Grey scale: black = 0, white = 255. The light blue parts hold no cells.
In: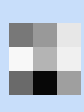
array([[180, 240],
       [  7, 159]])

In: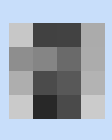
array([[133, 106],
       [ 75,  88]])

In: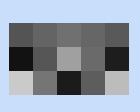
array([[ 86, 160],
       [117,  27]])

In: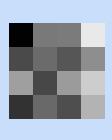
array([[107,  86],
       [ 71, 155]])

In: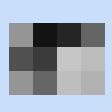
array([[ 59, 198],
       [102, 190]])

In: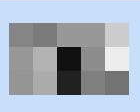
array([[179,  17],
       [171,  33]])
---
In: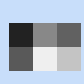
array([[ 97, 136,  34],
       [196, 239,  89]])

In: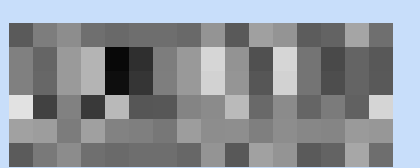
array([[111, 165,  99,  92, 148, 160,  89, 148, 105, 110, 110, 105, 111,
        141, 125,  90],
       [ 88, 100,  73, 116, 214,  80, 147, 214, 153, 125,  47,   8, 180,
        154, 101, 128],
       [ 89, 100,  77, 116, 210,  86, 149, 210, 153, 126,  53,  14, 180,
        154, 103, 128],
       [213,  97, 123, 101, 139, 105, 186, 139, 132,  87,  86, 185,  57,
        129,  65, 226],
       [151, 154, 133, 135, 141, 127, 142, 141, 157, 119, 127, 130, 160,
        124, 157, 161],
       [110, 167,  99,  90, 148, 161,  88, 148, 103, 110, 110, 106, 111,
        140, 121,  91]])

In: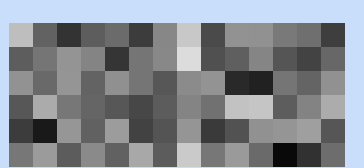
array([[ 62, 111, 121, 145, 146,  74, 200, 135,  60, 107,  93,  51,  98,
        190],
       [103,  67,  85, 133,  95,  80, 220, 136, 117,  53, 132, 148, 117,
         93],
       [145, 100, 117,  33,  41, 147, 139,  87, 117, 144,  99, 149, 105,
        146],
       [172, 131,  93, 197, 194, 113, 132,  92,  71,  87, 101, 119, 171,
         87],
       [ 86, 159, 149, 145,  82,  58, 149,  84,  66, 156,  97, 150,  25,
         60],
       [109,  49,   9, 106, 154, 119, 202,  92, 168,  97, 138,  92, 155,
        119]])

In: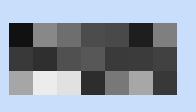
array([[127,  30,  73,  76, 110, 136,  17],
       [ 65,  59,  58,  87,  80,  47,  57],
       [ 56, 167, 120,  45, 225, 236, 166]])

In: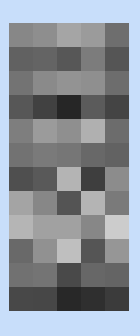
array([[110, 155, 165, 142, 135],
       [ 85, 124,  87, 100,  97],
       [109, 143, 147, 138, 115],
       [ 68,  91,  38,  65,  87],
       [108, 176, 143, 155, 126],
       [ 98, 104, 118, 122, 114],
       [140,  62, 180,  89,  79],
       [122, 180,  84, 135, 164],
       [204, 135, 161, 161, 181],
       [150,  85, 191, 145, 105],
       [100, 103,  73, 116, 113],
       [ 59,  47,  40,  71,  72]])

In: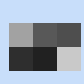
array([[ 78,  88, 162],
       [201,  33,  46]])

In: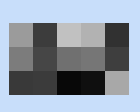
array([[ 49, 178, 193,  60, 155],
       [ 62, 118, 112,  70, 124],
       [168,  15,   8,  59,  57]])

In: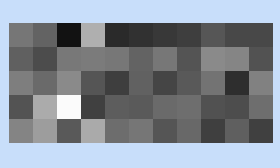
array([[ 72,  72,  86,  62,  56,  49,  42, 175,  18,  99, 118],
       [ 82, 133, 138,  84, 119,  99, 119, 123, 120,  76,  96],
       [129,  46, 115,  89,  69,  97,  62,  85, 138, 106, 126],
       [110,  77,  81, 110, 106,  90,  93,  64, 251, 171,  83],
       [ 64,  95,  63, 104,  85, 118, 109, 170,  89, 157, 132]])
